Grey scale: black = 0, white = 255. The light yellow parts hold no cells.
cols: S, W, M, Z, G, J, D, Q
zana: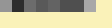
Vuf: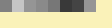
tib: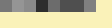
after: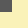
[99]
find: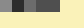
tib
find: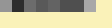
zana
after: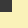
[68]

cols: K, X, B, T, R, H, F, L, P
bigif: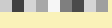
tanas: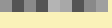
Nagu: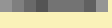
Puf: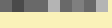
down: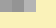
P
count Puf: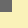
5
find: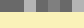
Puf
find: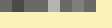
Puf
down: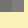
F
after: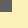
[148]
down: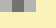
R

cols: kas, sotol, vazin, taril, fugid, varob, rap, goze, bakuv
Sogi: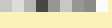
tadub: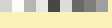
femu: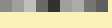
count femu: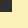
1
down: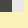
taril

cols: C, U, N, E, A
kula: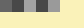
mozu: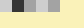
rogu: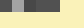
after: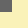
[72]
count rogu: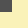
3
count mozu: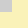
2
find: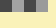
kula
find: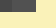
rogu

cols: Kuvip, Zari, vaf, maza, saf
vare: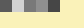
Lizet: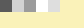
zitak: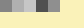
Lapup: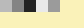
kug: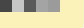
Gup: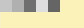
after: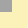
[155]
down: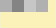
Zari
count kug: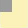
1

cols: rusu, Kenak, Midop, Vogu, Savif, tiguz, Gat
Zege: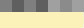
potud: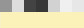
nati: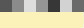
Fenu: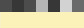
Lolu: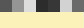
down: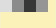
Kenak
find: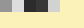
Lolu
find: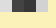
potud
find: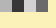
Fenu

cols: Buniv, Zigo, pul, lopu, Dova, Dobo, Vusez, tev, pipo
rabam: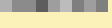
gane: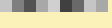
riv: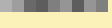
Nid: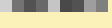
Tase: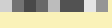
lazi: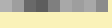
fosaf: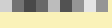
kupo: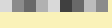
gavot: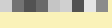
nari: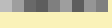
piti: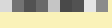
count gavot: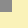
1
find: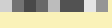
Tase

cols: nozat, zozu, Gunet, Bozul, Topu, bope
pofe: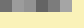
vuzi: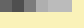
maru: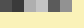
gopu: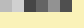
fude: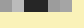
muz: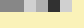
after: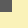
[146]
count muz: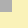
1
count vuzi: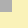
1
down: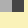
Gunet

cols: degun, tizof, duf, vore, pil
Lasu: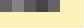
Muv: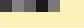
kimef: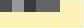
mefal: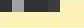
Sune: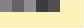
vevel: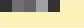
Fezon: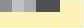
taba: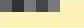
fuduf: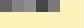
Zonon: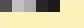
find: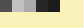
Zonon
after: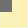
[99]
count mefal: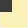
1
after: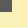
[70]
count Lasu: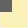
2
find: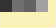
vevel
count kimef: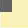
2

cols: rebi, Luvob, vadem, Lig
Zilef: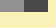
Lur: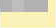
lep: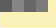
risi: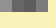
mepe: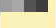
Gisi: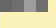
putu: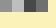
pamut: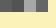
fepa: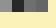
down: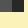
Luvob
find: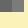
lep
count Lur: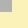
3
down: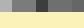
Lig
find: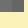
fepa
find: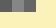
lep
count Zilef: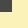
2

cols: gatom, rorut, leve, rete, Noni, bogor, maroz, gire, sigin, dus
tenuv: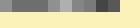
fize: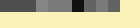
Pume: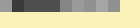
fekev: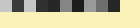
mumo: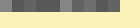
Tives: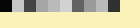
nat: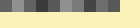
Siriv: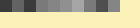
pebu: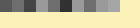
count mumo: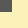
4
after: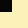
[198]

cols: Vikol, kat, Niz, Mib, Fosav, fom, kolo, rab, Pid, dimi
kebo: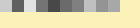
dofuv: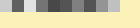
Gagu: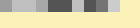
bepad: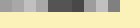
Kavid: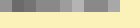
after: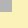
[137]
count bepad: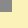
0
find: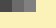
kebo

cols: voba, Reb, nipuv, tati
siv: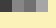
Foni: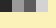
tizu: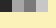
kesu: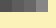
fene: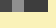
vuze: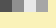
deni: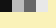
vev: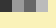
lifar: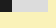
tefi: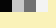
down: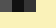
voba
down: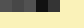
voba
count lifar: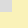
3
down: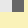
nipuv
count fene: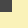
1

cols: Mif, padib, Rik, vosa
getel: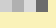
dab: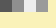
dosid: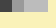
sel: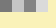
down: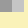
padib
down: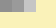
padib

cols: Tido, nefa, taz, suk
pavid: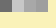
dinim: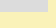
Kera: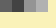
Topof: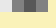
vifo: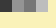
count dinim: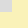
4
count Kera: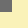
0

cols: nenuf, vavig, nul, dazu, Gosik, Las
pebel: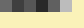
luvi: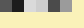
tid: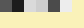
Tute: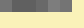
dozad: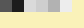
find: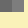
Tute
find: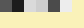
tid
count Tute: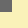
1
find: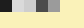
luvi

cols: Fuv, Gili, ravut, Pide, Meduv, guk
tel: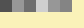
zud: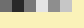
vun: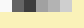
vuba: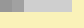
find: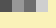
tel
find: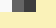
vun
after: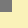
[228]
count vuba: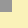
1
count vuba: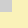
4

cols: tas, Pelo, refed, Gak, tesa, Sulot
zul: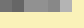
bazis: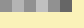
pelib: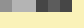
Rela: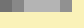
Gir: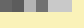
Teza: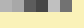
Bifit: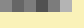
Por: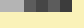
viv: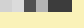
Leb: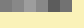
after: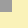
[136]
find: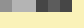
pelib
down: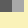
Pelo
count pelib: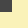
2
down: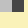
Gak
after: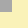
[92]
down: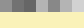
tas

